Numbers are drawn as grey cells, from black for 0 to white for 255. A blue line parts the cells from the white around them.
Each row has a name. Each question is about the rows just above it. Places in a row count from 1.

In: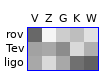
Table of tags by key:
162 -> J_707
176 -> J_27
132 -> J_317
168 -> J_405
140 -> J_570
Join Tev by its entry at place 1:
J_707
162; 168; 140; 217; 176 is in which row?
Tev
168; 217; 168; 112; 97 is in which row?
ligo

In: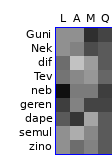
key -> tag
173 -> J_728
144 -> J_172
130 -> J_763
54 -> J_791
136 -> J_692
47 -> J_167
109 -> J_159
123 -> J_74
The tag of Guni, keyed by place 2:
J_172
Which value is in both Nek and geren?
130
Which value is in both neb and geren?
62
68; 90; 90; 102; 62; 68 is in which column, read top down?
Q
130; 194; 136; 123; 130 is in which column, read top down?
A

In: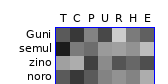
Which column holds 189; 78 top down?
E
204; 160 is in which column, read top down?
R
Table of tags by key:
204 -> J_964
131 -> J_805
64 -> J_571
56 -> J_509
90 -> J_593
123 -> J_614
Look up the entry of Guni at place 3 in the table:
J_805
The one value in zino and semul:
160

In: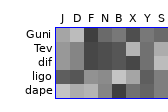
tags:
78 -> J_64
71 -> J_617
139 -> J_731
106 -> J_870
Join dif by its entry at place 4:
J_64
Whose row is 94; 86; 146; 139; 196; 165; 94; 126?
ligo
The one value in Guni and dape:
63
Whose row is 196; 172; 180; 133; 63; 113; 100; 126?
dape

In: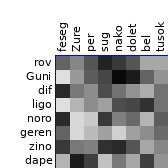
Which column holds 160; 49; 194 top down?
sug
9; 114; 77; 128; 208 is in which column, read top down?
nako
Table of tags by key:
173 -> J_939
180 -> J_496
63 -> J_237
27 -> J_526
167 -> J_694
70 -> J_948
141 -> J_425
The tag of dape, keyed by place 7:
J_237
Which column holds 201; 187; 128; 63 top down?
per
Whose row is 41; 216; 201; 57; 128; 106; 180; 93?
noro
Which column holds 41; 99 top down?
feseg
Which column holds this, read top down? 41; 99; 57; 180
feseg

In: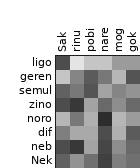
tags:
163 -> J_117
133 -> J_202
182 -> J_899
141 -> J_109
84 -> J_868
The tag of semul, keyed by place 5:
J_202
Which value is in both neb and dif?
77
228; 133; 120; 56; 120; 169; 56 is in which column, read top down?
rinu
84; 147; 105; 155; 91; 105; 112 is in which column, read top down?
gok
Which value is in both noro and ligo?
155
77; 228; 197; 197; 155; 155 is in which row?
ligo
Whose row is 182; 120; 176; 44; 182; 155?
noro

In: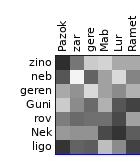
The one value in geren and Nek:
146
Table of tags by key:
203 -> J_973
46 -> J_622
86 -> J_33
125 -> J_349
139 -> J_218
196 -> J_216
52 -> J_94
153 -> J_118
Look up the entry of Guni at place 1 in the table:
J_973

